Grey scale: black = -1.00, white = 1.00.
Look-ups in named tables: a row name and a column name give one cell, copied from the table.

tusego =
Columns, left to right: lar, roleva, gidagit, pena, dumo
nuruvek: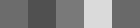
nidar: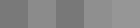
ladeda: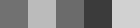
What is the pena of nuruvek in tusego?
0.71
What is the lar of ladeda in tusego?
-0.11
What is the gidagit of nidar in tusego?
-0.06
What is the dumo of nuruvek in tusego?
-0.18
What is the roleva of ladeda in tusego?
0.47
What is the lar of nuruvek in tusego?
-0.15
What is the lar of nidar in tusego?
-0.05
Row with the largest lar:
nidar

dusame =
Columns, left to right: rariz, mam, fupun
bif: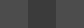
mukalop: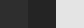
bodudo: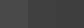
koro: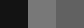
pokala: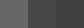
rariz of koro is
-0.85
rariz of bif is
-0.40
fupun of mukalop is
0.79
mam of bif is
-0.54
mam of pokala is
-0.44
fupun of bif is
-0.40
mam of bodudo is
-0.50
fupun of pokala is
-0.49

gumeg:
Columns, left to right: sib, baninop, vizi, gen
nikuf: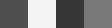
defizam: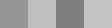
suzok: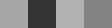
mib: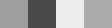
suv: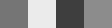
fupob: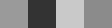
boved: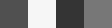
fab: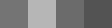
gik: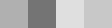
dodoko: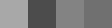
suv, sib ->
-0.08
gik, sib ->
0.38
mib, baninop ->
-0.42
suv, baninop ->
0.84
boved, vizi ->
-0.59
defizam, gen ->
0.53
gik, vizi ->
0.75
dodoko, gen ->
-0.12
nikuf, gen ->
-0.06
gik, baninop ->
-0.09
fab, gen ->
-0.35
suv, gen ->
0.10
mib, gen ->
0.34
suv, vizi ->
-0.51
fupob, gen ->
0.09
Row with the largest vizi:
mib

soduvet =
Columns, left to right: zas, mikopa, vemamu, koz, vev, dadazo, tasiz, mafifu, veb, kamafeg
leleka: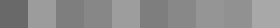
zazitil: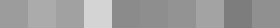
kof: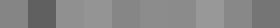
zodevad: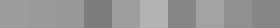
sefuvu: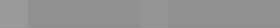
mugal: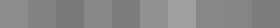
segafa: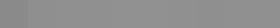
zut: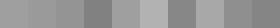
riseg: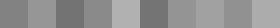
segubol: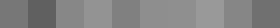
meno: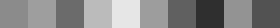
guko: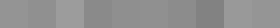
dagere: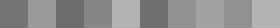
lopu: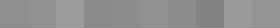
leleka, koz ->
0.06
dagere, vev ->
0.40
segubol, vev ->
0.00
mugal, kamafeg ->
-0.02
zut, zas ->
0.25
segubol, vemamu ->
0.06
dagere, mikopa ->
0.21
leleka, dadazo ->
-0.01
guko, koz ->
0.08
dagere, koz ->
0.06
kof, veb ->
0.07
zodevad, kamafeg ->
0.05

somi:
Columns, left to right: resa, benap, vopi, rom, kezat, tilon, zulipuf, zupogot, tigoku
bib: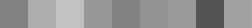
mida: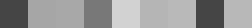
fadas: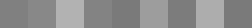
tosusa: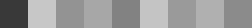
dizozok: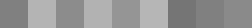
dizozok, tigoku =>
0.08
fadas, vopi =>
0.40
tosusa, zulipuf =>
0.21
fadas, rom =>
0.03
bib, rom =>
0.19
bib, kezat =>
0.03
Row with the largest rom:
dizozok

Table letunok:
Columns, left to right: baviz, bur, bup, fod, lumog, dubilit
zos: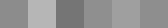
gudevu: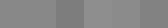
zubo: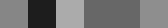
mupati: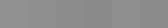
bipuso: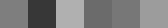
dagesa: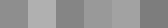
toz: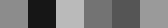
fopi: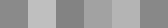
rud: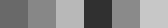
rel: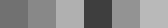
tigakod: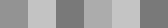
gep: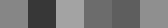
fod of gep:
-0.15
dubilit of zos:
0.11
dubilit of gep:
0.12
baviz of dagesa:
0.11
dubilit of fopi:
0.07
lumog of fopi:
0.41
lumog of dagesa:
0.27
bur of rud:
0.06
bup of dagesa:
0.04
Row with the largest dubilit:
rud

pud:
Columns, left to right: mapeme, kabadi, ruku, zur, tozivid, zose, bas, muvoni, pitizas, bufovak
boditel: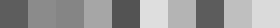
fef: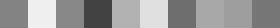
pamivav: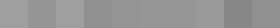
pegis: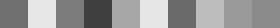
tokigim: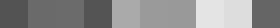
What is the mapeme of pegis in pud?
-0.13
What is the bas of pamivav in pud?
0.18
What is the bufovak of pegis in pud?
0.09
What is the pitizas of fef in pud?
0.24
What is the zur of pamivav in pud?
0.13
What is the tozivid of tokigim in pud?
0.33
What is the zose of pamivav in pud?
0.18
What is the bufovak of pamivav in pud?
0.13
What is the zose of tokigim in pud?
0.21
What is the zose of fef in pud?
0.76
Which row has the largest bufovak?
boditel

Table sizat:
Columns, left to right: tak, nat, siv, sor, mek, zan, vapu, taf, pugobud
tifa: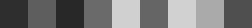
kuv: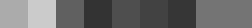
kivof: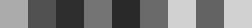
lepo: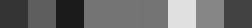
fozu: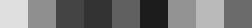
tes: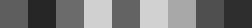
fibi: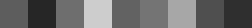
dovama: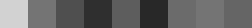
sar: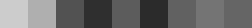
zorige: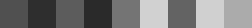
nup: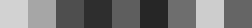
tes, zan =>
0.64
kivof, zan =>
-0.18
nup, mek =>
-0.26
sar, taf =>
-0.09
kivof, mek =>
-0.68
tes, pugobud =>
-0.64
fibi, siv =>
-0.14
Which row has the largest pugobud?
kivof

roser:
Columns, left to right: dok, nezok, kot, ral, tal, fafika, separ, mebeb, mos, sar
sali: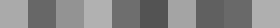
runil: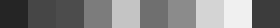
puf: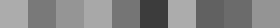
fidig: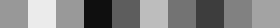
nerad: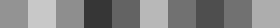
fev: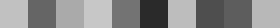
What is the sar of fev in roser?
0.44
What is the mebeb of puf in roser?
-0.24
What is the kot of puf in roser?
0.17
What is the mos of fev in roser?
-0.27
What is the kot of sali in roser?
0.15
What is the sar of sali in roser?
0.37
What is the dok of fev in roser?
0.51
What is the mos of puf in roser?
-0.16
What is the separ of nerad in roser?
-0.11
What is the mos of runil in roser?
0.88
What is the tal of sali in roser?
-0.14
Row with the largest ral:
fev

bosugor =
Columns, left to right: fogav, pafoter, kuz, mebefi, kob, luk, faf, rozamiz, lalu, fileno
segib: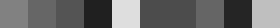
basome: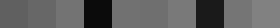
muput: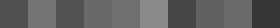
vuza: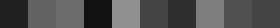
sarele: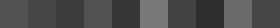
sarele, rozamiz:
-0.64
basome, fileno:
0.01
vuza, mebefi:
-0.86
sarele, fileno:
-0.45
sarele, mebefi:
-0.36
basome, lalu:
-0.08
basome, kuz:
-0.10
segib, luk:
-0.40
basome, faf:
-0.05
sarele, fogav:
-0.36
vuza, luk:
-0.47
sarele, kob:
-0.58
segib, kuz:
-0.34
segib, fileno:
0.50
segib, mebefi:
-0.75
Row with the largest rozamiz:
vuza

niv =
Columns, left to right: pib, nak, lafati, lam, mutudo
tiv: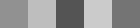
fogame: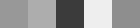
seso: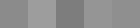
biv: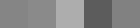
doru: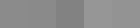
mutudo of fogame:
0.11
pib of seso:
0.09
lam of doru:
0.18
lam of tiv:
0.59
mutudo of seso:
0.12
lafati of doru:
0.02
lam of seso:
0.17
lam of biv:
-0.28
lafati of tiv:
-0.34
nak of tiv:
0.49
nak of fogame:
0.36
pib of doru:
0.09

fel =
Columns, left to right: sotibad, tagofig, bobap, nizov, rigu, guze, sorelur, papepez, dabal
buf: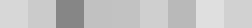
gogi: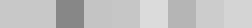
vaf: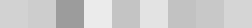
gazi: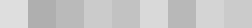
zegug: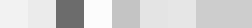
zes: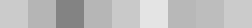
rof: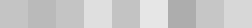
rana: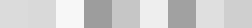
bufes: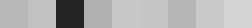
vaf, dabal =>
0.67
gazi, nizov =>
0.59
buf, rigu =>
0.52
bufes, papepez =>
0.58
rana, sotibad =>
0.72
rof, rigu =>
0.53
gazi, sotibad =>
0.74
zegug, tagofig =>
0.84
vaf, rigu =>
0.54
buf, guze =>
0.62
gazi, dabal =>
0.59
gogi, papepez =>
0.60
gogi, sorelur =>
0.42
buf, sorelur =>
0.45
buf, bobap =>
0.05
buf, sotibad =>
0.69
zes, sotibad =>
0.59
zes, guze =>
0.79
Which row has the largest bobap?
rana

